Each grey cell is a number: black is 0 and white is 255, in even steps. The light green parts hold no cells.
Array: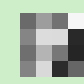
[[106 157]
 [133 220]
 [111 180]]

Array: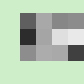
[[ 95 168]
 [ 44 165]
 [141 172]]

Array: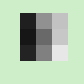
[[ 31 145]
 [ 22 105]
 [ 35 128]]

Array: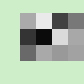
[[170 234]
 [ 52  11]
 [105 169]]

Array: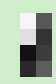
[[246  87]
 [222  51]
 [ 17  61]]

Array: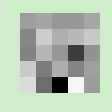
[[157 165]
 [135 204]
 [131 181]]

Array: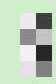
[[235  63]
 [138 195]
 [240  38]]

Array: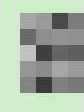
[[166 154]
 [106 141]
 [193  64]]
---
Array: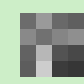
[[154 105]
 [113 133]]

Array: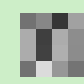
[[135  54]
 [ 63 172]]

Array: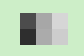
[[167 214]
 [171 205]]

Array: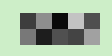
[[142  10]
 [ 29  80]]

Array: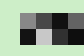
[[ 72  17]
 [200  49]]

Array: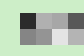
[[176 167]
 [148 228]]

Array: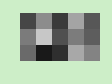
[[140  58]
 [199  80]]

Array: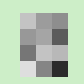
[[156 142]
 [165  91]]

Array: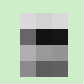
[[210 217]
 [ 18  21]]
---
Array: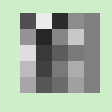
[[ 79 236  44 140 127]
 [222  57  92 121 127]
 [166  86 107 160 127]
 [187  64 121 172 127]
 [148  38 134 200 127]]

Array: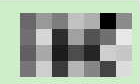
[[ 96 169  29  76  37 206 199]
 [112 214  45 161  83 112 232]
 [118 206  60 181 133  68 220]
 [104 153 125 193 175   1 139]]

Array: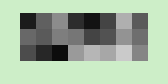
[[ 76  39  12 154 182 167 202 133]
 [104  90 126 118  68  82 147 110]
 [ 27  96 140  45  19  68 175  90]]

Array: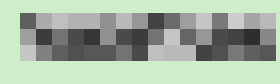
[[197 129  95  80  87  87 115  74 191 185 185  66  80 121  95  87]
 [158  60 115  74  54 144  74  60 115 197 101 151  74  66  46 136]
 [ 95 171 191 178 178 144 185 151  66 107 158 197 121 205 164 185]]

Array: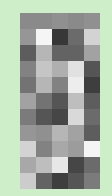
[[150 245  55 107 211]
 [204  99  62  85 123]
 [123  85  70 217 107]
 [162 115  85 190  93]
 [ 93 182  99  99 162]
 [115 182 130 237  62]
 [138 138 144 138 144]
 [211 130 168 156 245]
 [130 197 175 225  85]
 [150 144 182 162  93]
 [168 190 231  70 107]]

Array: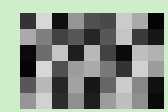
[[ 51 215  16 149  80  73 203 170   4]
 [ 87 184  38 162  23 103 203 135  16]
 [149 209  44 143  30 156 190 143  10]
 [170 127  66  87  38  87 197  58  23]
 [  4 215  80 156 170 121  51 209 156]
 [ 10 109 197  30 184  66  10 190 177]]

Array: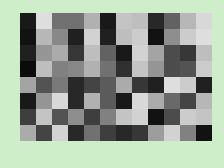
[[ 62 196  83 142  62 129 196 210  18  76 204 196]
 [ 25 222 113 113 177  25 196 190  40  98 183 216]
 [164  83 121  40  68  91 171  55  32 222 204  32]
 [ 11 190 129 136 177 113  48 196 149  76  83 204]
 [ 18 183 136  32 210  32 190 204  18 142 204 222]
 [ 32 149 171  55 190  98  25 210 164  76  55 190]
 [171  68 210  40 113  62  40  55 157 210 129  18]
 [ 25 149 216  40 177  91  25 216 171 105  68 183]]

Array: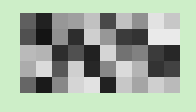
[[186 180  45  80  33 213 114 129  59  39]
 [172 219  87 207  39 136 219 180  51  66]
 [102  26 136 213 226  33 199 165 207 186]
 [ 80  20 144  45 207 151  59  51 234 234]
 [ 95  33 151 159 193  73 193 144 226 199]]
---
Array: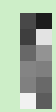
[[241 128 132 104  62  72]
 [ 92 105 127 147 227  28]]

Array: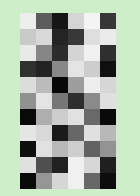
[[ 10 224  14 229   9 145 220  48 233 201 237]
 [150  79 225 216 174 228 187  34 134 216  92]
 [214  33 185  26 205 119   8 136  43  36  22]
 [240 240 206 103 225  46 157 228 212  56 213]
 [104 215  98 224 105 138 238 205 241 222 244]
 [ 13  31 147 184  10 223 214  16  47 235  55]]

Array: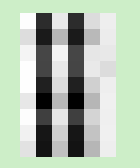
[[226 241 253 231 254 254 244 221 253]
 [ 19  22  63   1  32  69  70  26  44]
 [192 207 230 184 220 233 244 182 233]
 [ 19  22  63   1  32  69  70  26  44]
 [182 195 212 182 208 233 230 185 220]
 [238 240 239 240 238 220 232 236 238]]

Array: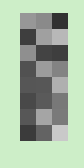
[[ 59  87  73  86  81 143  62 151]
 [ 99 165  90  87 156  67 160 138]
 [201 122 120 175 131  62 184  49]]

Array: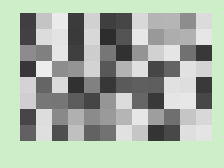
[[ 97  70 207 211  55 140  65  63]
 [223 221 119 101 237 128 220 196]
 [ 79 137 118 218 141 229 227 234]
 [192 176  92  49 148  63  58  59]
 [ 98 139  69 129 211 205 216 209]
 [114 154 150  55  88 118  45  63]
 [225 181 220  90 179  49  84  70]
 [198 230 102  95 224 148 231 216]
 [ 52 158  57  94  70 209 153 180]
 [ 72 111 229 225 100 229 173 181]
 [223 197 231 222 225 113 177 141]
 [228 216  71  57 212  56 230 219]]

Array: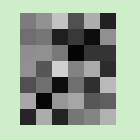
[[ 37 167  80 144 142 110 124]
 [172   5 111  86 144 118 146]
 [ 35 150  13 208 120  31 195]
 [118 165 111 131   4  56  80]
 [132  87  47 171  52  13 174]
 [177  95 185  44  52 144  33]]

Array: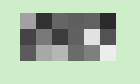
[[ 91  68 161]
 [168 121  49]
 [182  60 101]
 [107  97  94]
 [127 226  98]
 [237  82  42]]

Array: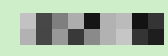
[[178 194]
 [ 70  71]
 [152 127]
 [ 57 173]
 [138  21]
 [178 178]
 [198 187]
 [ 52  19]
 [ 30  52]]
